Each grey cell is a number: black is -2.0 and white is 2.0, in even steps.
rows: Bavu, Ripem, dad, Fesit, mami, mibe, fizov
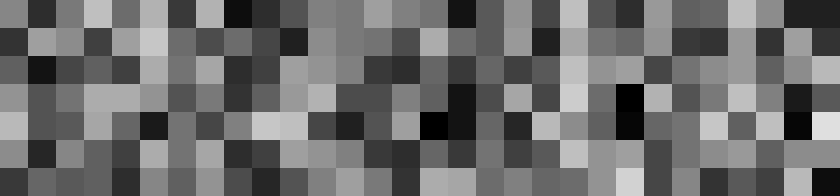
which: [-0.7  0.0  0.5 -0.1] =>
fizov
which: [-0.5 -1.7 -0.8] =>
Fesit

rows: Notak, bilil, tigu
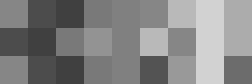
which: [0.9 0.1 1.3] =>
bilil
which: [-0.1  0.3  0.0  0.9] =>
bilil
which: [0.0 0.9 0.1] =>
bilil
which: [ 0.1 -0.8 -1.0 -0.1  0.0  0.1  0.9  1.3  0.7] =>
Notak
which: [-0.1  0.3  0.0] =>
bilil
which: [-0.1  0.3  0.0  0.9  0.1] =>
bilil

